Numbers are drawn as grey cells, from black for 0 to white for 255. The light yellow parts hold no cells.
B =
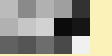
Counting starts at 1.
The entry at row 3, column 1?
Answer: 97
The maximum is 240
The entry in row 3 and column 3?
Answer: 109
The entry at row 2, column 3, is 210

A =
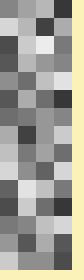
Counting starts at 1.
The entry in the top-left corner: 133
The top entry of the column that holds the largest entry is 183
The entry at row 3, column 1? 76
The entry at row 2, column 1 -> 214
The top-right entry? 55
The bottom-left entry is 203
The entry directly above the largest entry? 65
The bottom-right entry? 76
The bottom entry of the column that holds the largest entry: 142
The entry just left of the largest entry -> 203
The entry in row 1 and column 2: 162

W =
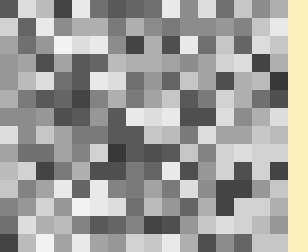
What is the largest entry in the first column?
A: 221
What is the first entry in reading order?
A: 89
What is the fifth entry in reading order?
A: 233
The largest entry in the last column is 233
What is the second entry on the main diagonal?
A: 101
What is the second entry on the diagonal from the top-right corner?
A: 198
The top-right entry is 175
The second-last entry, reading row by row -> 198
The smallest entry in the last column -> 56
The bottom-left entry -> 68
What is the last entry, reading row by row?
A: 198
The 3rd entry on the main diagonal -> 151
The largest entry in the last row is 242
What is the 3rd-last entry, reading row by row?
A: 101
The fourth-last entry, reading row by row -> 140

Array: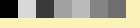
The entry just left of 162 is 58
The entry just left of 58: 216

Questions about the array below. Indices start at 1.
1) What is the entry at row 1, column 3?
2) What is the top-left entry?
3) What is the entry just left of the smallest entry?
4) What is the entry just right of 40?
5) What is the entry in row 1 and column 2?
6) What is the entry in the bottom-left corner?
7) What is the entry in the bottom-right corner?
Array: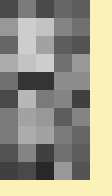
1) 73
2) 73
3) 73
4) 152
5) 122
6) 64
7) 83

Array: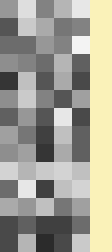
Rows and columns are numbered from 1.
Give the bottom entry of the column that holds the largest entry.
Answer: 202
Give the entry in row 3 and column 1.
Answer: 108
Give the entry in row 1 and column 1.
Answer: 151
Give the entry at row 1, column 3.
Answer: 130
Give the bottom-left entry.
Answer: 73
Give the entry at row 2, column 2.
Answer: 202
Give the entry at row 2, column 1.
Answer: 85
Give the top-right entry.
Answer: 231
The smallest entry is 43
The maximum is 243
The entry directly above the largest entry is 130
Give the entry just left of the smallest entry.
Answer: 181
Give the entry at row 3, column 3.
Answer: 151
